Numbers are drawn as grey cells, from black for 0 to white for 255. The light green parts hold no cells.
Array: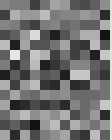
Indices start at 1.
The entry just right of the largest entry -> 84
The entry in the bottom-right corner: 95
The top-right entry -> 142
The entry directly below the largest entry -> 42
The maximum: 230
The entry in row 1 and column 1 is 133
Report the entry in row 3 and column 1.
133
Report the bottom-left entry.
164
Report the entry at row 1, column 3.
124
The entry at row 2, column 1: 63
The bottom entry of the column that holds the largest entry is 42
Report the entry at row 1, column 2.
124
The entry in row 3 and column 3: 84
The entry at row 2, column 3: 153
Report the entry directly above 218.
63

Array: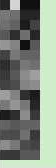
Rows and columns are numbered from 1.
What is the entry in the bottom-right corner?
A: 88
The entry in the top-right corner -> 17
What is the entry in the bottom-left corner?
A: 56
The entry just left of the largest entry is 37
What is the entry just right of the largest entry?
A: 17
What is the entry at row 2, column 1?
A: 120
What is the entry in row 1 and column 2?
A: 211
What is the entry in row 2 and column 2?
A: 111
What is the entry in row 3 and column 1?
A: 111
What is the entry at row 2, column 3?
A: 37

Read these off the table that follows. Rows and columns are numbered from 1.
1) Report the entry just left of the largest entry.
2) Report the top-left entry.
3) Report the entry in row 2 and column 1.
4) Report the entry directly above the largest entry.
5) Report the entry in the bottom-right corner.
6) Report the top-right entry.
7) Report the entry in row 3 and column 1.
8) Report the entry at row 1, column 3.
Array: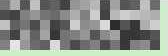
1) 128
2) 117
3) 76
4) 66
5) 76
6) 107
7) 193
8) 85

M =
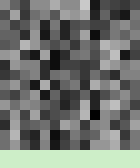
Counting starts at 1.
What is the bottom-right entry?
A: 120
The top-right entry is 77
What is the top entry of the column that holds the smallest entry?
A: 23
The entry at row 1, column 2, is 99
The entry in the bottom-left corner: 111
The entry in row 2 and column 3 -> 55
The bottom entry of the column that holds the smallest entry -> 150
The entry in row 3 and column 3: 87
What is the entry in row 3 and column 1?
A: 111
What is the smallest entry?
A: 2
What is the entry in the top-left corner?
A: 140
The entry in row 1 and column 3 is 65
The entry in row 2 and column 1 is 77
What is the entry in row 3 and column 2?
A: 65
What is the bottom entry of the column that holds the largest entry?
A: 44
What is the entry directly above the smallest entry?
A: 35
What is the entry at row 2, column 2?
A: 162
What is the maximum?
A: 201
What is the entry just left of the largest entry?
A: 140

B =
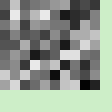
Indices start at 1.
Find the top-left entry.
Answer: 95
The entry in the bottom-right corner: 34
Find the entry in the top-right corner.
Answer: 55
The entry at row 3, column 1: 118
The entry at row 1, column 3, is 95
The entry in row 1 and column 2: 195
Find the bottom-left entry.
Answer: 162
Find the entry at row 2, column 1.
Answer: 64
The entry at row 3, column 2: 173

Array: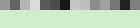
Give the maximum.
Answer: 218
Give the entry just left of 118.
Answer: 160
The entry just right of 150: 99

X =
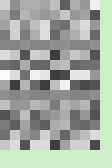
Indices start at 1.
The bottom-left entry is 199
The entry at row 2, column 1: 172
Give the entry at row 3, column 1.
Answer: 163
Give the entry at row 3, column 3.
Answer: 142
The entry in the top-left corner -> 208
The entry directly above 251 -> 112
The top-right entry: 240
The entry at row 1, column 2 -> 142
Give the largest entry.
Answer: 251
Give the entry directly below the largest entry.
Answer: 163
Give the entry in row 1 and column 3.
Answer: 172
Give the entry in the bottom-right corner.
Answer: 73
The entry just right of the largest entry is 219
